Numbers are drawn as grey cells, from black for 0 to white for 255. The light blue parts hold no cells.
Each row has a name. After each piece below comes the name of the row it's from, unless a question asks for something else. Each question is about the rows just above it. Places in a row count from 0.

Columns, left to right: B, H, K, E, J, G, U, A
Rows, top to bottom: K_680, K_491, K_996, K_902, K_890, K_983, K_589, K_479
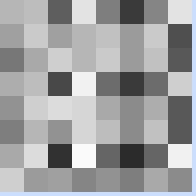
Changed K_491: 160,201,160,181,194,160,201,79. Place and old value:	5, 154
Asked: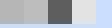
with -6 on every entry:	175,182,89,221
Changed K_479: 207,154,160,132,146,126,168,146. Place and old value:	7, 139
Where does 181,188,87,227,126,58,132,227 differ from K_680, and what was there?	2, 95
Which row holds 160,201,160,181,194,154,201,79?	K_491

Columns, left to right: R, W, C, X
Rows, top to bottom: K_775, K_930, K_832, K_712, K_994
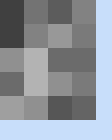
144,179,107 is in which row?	K_832
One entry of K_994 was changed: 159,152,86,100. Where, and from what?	1, 144

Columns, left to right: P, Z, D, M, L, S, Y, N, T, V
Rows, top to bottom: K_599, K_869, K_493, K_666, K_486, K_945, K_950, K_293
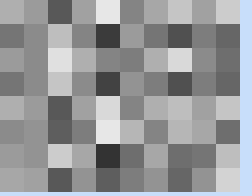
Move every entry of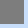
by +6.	131
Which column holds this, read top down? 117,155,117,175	P

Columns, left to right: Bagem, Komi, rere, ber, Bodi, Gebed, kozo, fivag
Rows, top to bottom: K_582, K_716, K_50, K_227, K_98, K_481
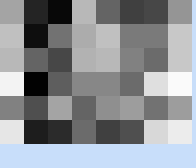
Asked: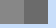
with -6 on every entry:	129,101
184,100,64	K_582
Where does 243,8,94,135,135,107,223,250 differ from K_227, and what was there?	1, 2
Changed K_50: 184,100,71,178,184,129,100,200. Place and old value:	6, 107
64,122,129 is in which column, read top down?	Gebed
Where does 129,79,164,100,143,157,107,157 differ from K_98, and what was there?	6, 114
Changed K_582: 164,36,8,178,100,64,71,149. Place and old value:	3, 184

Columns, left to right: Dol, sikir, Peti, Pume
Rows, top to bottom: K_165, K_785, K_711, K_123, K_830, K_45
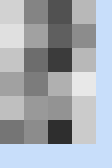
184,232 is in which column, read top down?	Pume
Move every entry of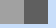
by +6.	167,101
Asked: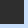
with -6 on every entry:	40
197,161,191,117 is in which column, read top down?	Dol
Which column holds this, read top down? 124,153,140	sikir
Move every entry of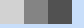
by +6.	216,138,87

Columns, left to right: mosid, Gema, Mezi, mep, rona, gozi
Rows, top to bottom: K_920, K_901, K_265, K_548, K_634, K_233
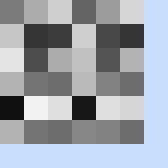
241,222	K_634
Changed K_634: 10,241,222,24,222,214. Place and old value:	0, 16
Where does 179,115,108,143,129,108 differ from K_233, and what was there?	3, 135

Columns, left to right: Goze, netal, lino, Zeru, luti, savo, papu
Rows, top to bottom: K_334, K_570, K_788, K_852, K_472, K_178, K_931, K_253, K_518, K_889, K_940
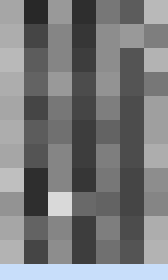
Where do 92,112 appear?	K_178
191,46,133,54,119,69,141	K_253

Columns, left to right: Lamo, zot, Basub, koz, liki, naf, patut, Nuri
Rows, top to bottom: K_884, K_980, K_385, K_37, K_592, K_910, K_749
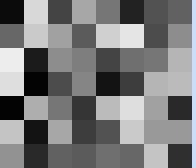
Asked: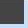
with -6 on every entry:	62
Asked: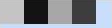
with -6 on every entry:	189,13,161,54
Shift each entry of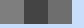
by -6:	120,62,104
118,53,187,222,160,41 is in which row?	K_592

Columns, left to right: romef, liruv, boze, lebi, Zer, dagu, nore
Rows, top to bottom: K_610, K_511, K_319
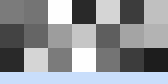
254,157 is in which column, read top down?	boze
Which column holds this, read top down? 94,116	Zer
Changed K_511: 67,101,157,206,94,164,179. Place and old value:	3, 198
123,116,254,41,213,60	K_610
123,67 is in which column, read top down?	romef

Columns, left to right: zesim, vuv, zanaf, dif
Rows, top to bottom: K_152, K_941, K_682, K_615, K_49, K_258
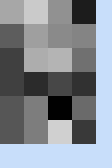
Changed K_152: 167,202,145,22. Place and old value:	3, 28
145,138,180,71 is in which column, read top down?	zanaf
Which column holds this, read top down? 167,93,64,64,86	zesim
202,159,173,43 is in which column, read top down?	vuv
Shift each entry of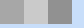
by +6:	173,208,151
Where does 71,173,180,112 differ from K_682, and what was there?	0, 64
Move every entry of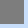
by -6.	119

